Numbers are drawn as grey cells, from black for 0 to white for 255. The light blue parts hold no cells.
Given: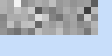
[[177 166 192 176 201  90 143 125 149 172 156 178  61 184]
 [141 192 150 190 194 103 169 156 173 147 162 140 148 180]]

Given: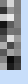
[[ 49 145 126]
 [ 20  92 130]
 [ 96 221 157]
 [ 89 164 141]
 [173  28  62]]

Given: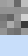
[[146 147 145 149]
 [128 172 138  56]]

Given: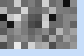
[[180 113 115 212 112 108 125 180 124 121 112]
 [107  22 159 123  76  63 208 107 109 133  99]
 [166 113 130 138 112 135  89 166 109 157 137]]

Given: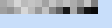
[[158 146 172 214 187 152 193 135  96  22 168  81  18   8]]

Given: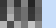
[[ 61 154  87 112  53  95]
 [181  78 171 121 195 136]]

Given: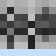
[[161  42 165 163 181 158  91 143]
 [ 82  57  91  82  35  87  91  72]
 [162  51 157 149  32 155 105 149]]
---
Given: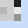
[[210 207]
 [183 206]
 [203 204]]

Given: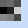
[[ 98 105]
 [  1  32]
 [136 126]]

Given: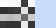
[[252 248]
 [ 48  54]
 [195 187]]

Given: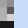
[[162 141]
 [174  90]
 [178 211]]

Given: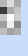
[[184 220]
 [ 59 169]
 [200 254]]

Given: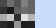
[[ 72 109]
 [ 49  25]
 [170 201]]
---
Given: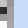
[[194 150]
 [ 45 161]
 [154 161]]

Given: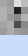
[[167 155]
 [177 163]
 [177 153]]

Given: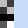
[[189  62]
 [ 56 191]
 [  1   8]]

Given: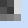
[[ 61  79]
 [ 81  57]
 [115 125]]

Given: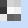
[[ 72 211]
 [ 53 251]
 [232  98]]

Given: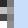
[[ 42 124]
 [195 158]
 [ 69 129]]

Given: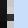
[[ 23 199]
 [ 21 208]
 [ 19  49]]

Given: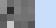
[[147 107]
 [141  44]
 [ 87 106]]
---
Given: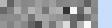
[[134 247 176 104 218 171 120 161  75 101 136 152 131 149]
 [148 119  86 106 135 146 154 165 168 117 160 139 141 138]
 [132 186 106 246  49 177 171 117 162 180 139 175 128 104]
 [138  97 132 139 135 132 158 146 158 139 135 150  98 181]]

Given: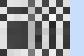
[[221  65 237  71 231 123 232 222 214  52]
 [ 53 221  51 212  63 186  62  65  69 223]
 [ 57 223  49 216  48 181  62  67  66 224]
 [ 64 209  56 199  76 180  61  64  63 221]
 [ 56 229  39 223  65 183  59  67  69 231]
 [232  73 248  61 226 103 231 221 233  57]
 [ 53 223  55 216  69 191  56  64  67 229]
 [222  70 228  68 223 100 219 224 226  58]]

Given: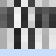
[[233 172 238  63 227  36 219 174]
 [230 173 230  60 237  43 213 174]
 [224 179 222  58 230  32 211 176]
 [ 47  93  41 200  48 239  63  99]
 [ 53  99  50 220  40 243  63  90]
 [ 73  86  71 198  45 234  73 105]
 [212 183 216  68 233  44 204 161]]

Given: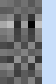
[[ 71 131  92 117  76  88]
 [121  78  91  63 115 100]
 [144  56 127  68 142 131]
 [ 54 148  86 145  60  76]
 [107  95 130 106 114 120]
 [ 66 136  76 126  66  74]
 [131  68 100  69 124 107]
 [137  62 110  64 132 123]
 [193   5 159  43 188 168]
 [145  54 112  71 138 122]
 [ 93 109 100 114  94  91]
 [112  88 113  97 113 119]]

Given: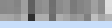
[[179 165 190 128 154 147 164 173 108 173 172  47 177 155 165 167]
 [219 139 159 138 132 123 146 138 113 145 139  96 158 135 138 136]
 [222 140 160 138 132 122 146 139 111 146 140  95 158 132 139 137]]

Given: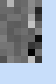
[[ 52 190 106 113 128  81]
 [111   3 116  97 115 107]
 [ 67  54 106  95 116 117]
 [ 12 102 101  90  94 126]
 [132  93 111 104  91 111]
 [101 194 100  92  94 116]
 [ 60 168 103 115 115  96]
 [ 36 133 112  95 106 106]
 [115 138 106 102 181 110]]

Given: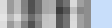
[[142 160 219 115  87 198 196 130  81 130 188 154 220]
 [142 160 216 115  87 199 194 142 108 159 216 183 228]
 [142 135 190  88  60 172 167 114  81 131 188 155 220]
 [142 160 217 115  88 171 167 114  80 129 187 155 219]]

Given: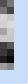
[[136 154]
 [  8  30]
 [ 32  57]
 [ 89  63]
 [198 200]
 [202 164]
 [219 208]
 [197 212]
 [ 71 116]
 [118  80]]
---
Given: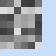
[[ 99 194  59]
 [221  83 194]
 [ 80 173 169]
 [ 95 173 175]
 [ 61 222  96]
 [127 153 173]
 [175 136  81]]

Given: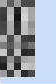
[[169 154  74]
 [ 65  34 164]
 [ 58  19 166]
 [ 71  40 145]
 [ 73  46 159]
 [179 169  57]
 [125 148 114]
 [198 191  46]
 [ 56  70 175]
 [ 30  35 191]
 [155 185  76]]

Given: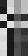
[[ 38 156]
 [ 28 157]
 [216  80]
 [ 29 166]
 [223  78]
 [213  86]
 [221  75]
 [217  82]]

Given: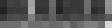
[[ 46  63 162  57  42  57 110  62]
 [ 34  58 169  52  34  58 107  55]
 [ 55  78 125  76  70  74  84  74]
 [108 110 110 117 108  98 128 111]]

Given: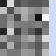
[[ 34  76  87  96]
 [192 158 147 173]
 [110  72 133 246]
 [111 124 119 111]
 [ 37  61  89 127]
 [157 115 170 218]
 [ 86  98 111 137]
 [142 120 147 188]]

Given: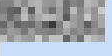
[[132 165 173 152 170 133 184 144]
 [123  94  94 145 158 185 169 202]
 [144 134 140 184 161 158 198 167]
 [106 102 107  96 129 161  95 166]
 [130 148 155 130 136 133 125 131]
 [189 175 151 150 192 157 197 168]]

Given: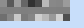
[[141 159  50 186 134]
 [128 128 128 127 127]
 [111 200 133 185 209]]
